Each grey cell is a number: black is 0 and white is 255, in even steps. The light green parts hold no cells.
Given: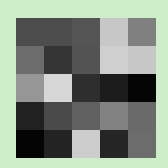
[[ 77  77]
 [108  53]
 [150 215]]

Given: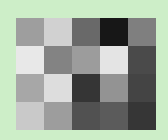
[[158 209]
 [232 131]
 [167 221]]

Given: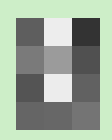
[[ 94 237]
 [122 155]
 [ 84 236]]

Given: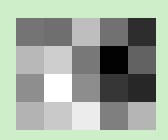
[[116 111]
 [184 206]
 [142 255]]

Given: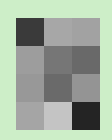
[[ 58 167]
 [157 118]
 [152 106]]

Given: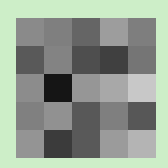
[[138 127]
 [ 89 131]
 [140  21]]

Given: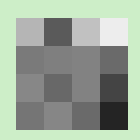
[[181  90]
 [122 127]
 [135 104]]

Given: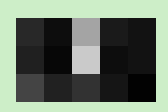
[[40 13]
 [32  7]
 [68 33]]

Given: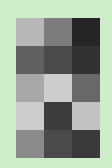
[[184 124]
 [ 97  75]
 [168 205]]
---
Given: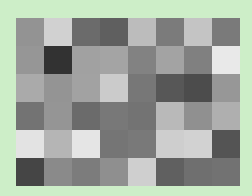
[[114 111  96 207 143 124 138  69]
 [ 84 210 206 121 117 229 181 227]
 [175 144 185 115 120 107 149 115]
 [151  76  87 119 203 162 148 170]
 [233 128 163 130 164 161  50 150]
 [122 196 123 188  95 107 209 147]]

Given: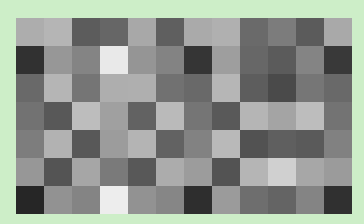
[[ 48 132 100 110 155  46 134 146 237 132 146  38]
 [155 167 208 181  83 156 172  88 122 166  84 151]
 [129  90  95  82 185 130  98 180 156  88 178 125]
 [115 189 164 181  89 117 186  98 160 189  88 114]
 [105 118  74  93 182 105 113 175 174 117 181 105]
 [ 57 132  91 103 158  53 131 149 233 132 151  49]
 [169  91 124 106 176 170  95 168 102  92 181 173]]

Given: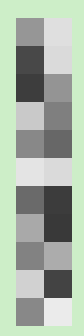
[[235 136]
 [ 67 209]
 [172 130]
 [ 57 169]
 [ 60 106]
 [218 228]
 [103 136]
 [127 201]
 [148  61]
 [218  72]
 [223 150]]

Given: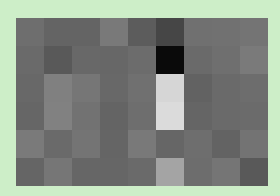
[[ 89 117 109 164 106 102 102 118 101]
 [115  99 110 102 121 101 116 106 122]
 [107 106 101 219 110 100 114 129 102]
 [109 106  98 214 112 104 118 128 104]
 [122 111 106  10 108 103 104  89 106]
 [116 113 112  70  92 121 100 100 110]]

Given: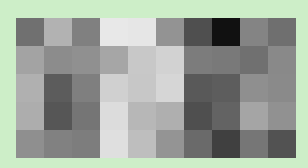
[[ 82 118  64 106 148 190 223 125 129 143]
 [145 165  99  79 175 183 220 117  86 173]
 [138 143  93  89 214 199 208 127  92 176]
 [137 112 121 124 210 200 166 144 140 163]
 [111 132  17  79 147 230 232 128 178 112]]

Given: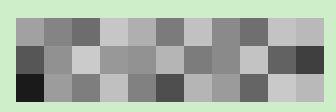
[[185 201 101 155 181  78 129 192 126 156  26]
 [ 63  98 195 138 124 181 146 152 203 145  86]
 [185 195 111 138 193 123 175 198 109 132 161]]
